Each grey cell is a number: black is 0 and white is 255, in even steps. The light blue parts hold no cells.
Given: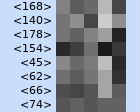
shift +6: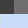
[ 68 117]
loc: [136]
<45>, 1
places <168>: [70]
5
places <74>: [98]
2 4 5
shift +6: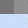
[123 149]

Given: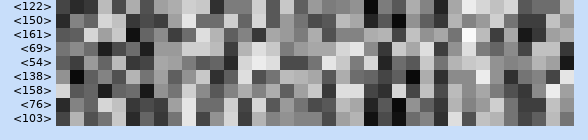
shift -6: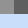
[140  89]
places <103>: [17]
23 25

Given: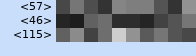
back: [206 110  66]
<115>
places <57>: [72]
1
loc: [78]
<57>, 3
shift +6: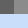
[103 145]
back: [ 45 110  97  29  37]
<46>
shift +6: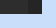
[51 51 43]

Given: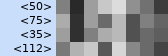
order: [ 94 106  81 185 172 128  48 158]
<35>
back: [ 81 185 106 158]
<75>

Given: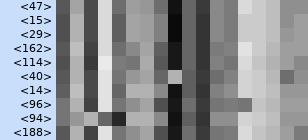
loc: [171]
<114>, 7
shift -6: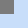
[117]
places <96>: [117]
1 5 12 14
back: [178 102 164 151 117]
<40>
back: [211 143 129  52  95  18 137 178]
<14>

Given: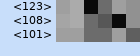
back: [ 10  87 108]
<108>
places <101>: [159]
1 2 5
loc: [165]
<108>, 1

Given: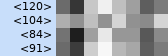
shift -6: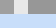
[153 226 145 145]
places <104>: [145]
2 4 6

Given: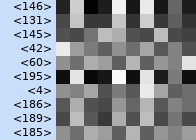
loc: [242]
<146>, 5
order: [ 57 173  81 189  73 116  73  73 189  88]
<189>
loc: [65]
<145>, 10
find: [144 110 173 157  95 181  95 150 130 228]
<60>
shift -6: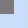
[117]
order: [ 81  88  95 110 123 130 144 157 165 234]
<42>

